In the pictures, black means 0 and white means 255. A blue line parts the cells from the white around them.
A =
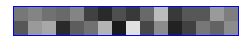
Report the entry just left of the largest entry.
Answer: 26
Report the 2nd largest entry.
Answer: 188
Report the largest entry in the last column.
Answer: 140
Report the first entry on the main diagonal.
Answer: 119
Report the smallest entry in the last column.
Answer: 126
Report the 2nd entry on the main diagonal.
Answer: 154
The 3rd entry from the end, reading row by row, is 119
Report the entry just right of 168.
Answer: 42
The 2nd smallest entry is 34

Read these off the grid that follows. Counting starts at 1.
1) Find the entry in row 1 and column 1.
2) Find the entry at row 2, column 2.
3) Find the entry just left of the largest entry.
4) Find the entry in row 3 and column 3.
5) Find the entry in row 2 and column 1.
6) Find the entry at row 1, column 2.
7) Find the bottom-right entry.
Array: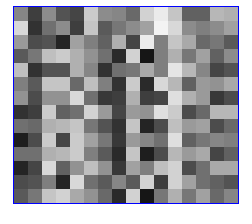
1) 134
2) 50
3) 161
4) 83
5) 216
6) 62
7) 134
